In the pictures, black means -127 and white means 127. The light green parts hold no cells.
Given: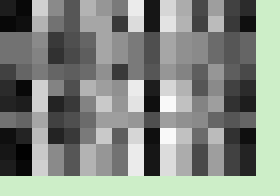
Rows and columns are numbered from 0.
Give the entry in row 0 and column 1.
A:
-119
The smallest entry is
-126
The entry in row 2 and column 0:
-13
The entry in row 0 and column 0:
-98
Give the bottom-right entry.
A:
-92
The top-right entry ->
-84
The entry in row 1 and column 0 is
-119
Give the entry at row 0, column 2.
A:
80
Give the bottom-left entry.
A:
-98
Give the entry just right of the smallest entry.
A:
73
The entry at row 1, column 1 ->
-112
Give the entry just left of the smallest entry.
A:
-105

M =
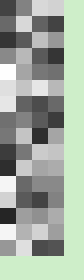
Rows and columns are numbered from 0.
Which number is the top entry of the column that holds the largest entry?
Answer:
-60
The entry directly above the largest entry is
8
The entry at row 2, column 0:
-74
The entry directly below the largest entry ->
95
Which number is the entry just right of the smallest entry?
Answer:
30
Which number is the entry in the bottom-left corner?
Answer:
23
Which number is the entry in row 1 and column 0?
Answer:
-21
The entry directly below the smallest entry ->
117
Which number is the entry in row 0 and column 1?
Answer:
1
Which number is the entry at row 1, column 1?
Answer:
88
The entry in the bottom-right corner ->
-44
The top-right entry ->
82
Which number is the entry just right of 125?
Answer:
36
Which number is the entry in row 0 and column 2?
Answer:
88

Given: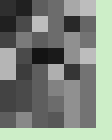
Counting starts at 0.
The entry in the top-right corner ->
61
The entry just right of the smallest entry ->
-101
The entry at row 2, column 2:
-33
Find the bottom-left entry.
-33
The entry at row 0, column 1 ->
-95
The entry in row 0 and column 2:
-33
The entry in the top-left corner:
-80
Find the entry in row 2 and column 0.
-60
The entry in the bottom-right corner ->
-12
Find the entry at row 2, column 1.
-4
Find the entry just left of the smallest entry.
-53
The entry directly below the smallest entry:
-33
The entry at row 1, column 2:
61

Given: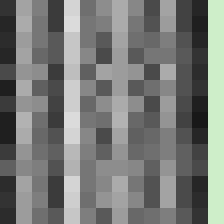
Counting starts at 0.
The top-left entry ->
-76
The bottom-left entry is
-83
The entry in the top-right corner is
-89
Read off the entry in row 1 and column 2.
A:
-9
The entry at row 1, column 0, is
-89
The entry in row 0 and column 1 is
35
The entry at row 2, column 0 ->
-83
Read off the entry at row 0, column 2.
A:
-1
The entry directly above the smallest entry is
-96
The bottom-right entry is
-76
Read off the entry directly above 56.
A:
84
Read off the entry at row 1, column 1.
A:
43
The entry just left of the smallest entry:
-61
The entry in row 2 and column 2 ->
-9

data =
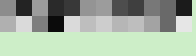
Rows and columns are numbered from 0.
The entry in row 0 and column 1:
-92
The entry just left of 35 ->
62
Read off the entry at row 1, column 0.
48
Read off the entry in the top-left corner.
12
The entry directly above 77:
28
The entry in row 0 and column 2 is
28
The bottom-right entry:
102

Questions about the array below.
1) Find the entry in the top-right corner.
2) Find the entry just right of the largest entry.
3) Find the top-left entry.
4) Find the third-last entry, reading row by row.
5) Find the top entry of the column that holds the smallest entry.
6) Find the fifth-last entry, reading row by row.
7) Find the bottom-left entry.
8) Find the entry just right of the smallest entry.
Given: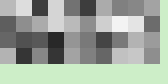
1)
35
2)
100
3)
58
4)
65
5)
85
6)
0
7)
51
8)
21

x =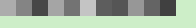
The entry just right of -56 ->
37
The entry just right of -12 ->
68

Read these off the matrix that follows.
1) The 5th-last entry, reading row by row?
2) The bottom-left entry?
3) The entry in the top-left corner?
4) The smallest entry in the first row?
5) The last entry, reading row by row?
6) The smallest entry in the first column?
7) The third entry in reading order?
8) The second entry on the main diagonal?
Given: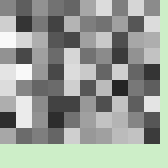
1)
24
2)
39
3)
5
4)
-33
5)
-68
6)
-82
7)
18
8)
-75
